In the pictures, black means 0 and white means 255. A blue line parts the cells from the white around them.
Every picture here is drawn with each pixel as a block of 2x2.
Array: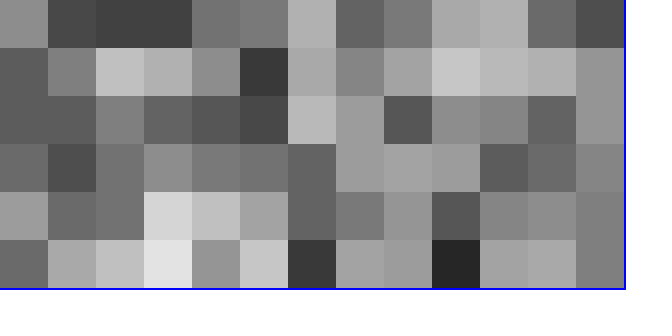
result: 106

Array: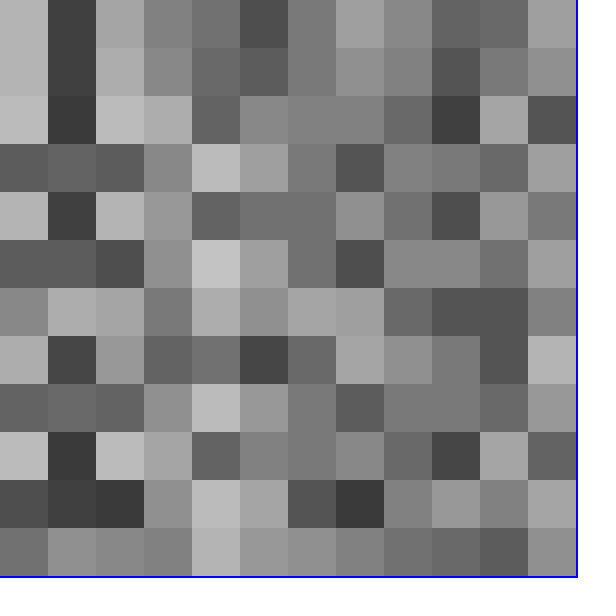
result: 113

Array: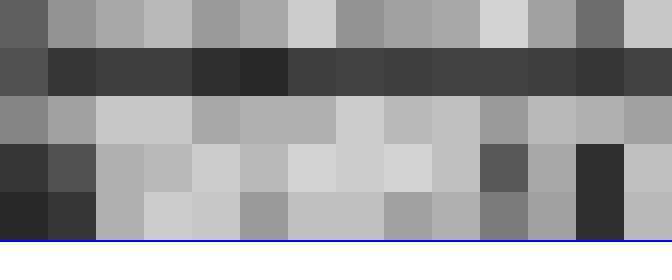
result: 41

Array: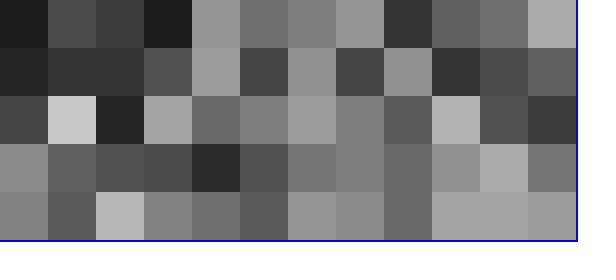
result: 131

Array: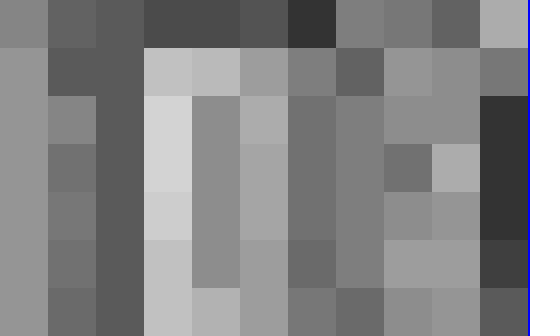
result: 149

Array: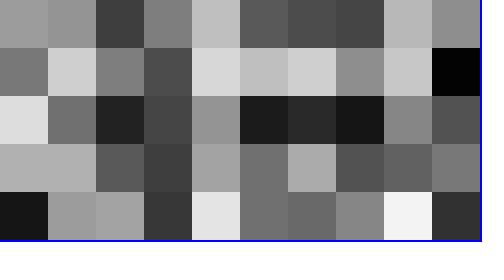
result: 21

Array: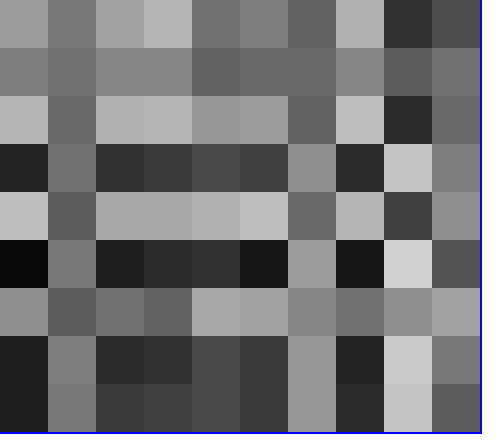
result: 30
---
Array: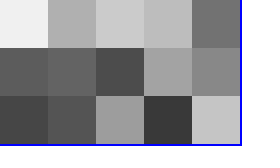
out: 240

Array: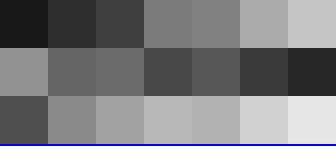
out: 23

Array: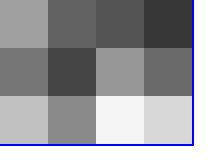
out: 159

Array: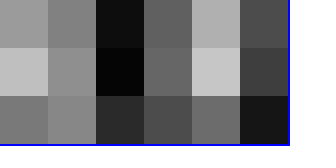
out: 155

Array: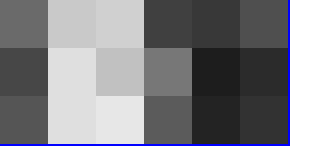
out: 106

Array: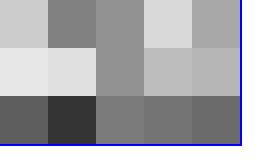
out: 204

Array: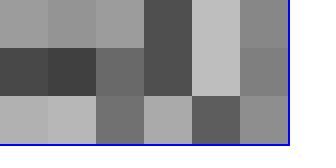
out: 156

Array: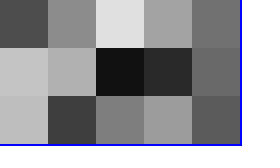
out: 77

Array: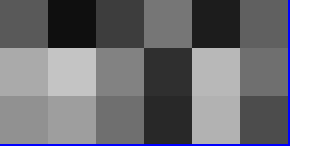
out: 89
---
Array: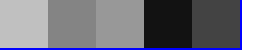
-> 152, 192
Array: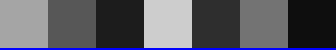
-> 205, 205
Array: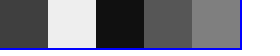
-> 16, 238
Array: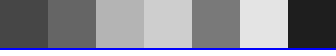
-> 206, 228
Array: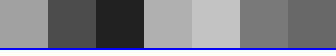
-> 176, 194
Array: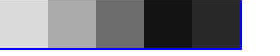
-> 108, 218
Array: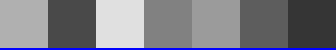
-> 129, 224
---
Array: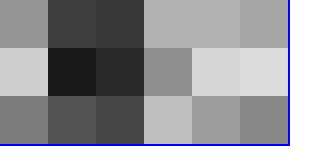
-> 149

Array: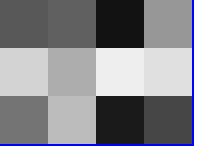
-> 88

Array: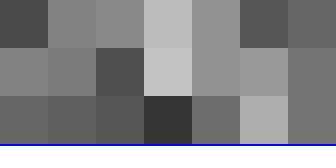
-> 73

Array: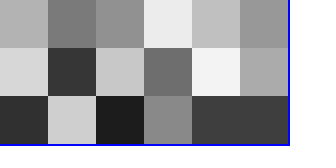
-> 179

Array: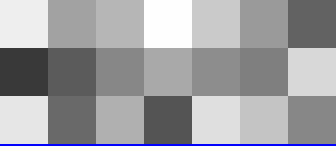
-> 238

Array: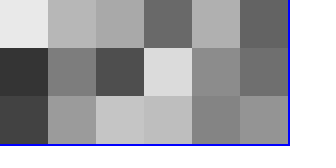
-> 233

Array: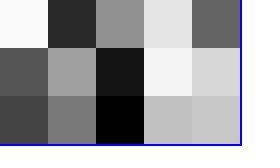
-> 250

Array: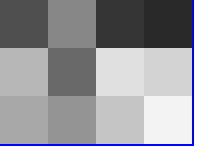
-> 79

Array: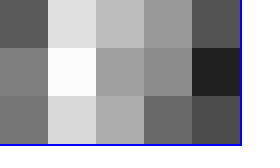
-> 90
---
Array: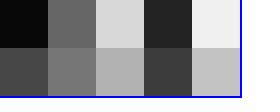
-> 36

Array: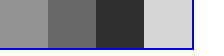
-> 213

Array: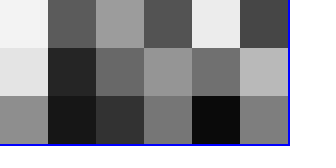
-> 83

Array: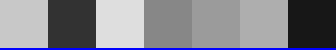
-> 135

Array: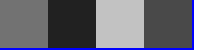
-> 73

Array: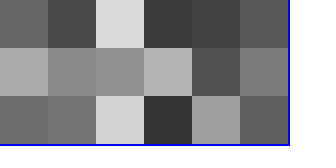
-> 59

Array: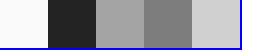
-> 125

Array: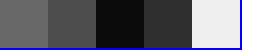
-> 47

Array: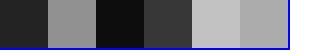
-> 55
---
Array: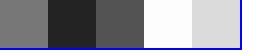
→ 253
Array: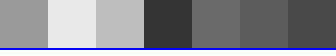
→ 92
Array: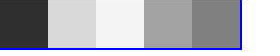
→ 162
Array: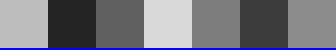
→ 60
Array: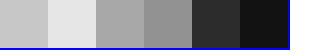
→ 44
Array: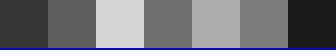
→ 125
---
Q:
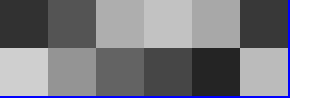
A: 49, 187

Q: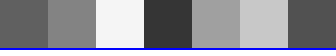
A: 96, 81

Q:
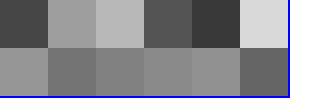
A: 70, 100

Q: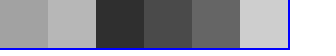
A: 162, 206

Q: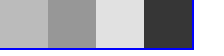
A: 187, 54

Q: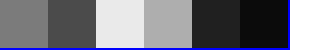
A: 123, 11
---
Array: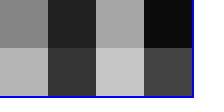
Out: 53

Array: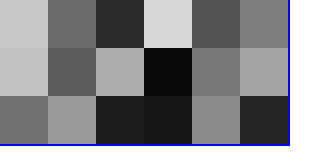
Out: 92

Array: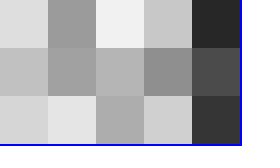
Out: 161

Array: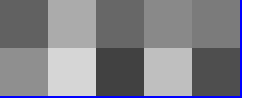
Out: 214

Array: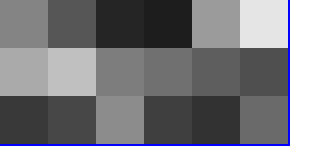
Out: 192

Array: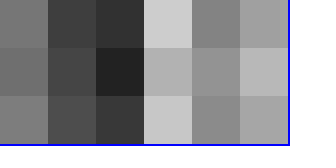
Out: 69

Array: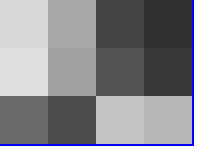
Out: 161

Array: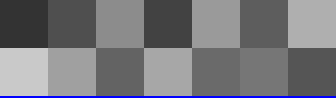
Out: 160

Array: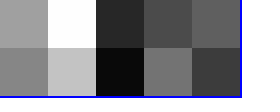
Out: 195
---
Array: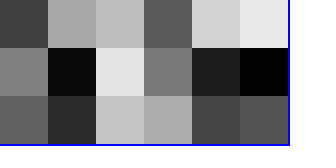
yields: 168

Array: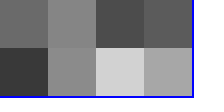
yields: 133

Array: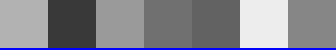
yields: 57

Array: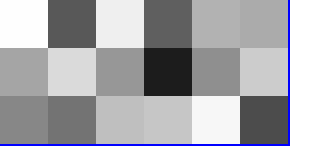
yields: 88

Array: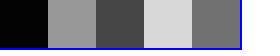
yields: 152

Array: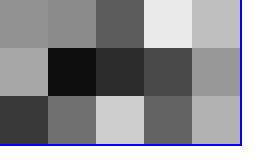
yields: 139

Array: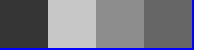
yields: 199

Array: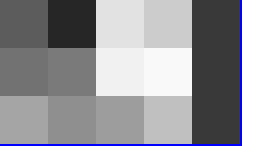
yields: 38

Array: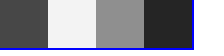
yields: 243
